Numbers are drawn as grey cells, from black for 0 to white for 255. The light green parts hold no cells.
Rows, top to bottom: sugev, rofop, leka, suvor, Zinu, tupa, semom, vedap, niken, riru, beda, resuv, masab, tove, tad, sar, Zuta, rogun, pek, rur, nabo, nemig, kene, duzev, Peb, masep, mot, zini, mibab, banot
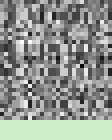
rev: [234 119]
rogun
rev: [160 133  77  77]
sar
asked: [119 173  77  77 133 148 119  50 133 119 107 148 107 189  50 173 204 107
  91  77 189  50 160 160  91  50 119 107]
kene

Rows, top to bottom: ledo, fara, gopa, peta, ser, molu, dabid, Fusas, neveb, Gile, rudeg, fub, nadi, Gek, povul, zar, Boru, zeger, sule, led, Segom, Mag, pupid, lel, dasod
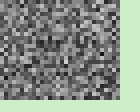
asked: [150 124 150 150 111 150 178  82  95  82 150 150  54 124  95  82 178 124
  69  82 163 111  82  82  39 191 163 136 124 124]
gopa
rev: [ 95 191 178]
fara
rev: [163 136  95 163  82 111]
Gile
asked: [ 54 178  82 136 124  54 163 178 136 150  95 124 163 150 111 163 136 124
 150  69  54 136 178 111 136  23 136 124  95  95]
Gek
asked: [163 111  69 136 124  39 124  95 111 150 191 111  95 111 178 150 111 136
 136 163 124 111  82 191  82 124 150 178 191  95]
fara
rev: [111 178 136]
Gek

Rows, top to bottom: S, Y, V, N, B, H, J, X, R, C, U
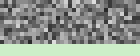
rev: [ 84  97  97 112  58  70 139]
X
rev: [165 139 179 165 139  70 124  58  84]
B
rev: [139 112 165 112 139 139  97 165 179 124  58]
C

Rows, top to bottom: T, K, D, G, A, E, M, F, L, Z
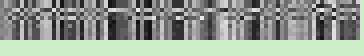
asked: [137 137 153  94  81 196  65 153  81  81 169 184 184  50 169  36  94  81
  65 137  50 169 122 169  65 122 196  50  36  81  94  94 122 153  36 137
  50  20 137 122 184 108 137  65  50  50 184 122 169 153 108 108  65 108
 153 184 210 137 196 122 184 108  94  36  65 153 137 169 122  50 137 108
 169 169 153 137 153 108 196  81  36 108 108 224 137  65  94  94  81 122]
L
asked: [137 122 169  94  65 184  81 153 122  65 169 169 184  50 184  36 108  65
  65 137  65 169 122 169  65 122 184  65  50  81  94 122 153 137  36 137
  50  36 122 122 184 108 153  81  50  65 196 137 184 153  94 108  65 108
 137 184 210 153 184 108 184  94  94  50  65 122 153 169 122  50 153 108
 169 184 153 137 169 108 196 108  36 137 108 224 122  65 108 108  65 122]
G

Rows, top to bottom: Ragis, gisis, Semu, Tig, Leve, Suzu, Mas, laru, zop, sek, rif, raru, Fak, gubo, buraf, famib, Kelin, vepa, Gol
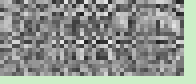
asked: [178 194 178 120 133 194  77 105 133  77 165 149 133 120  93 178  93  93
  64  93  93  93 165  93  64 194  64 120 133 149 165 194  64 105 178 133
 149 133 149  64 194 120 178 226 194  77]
Mas
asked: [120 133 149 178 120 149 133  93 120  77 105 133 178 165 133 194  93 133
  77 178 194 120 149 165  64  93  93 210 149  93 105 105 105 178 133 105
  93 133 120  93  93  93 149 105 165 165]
gubo

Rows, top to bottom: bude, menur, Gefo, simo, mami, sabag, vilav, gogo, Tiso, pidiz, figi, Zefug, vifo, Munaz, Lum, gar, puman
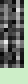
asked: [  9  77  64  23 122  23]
Munaz
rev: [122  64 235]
figi
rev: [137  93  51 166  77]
puman
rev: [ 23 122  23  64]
Munaz
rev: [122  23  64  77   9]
Munaz

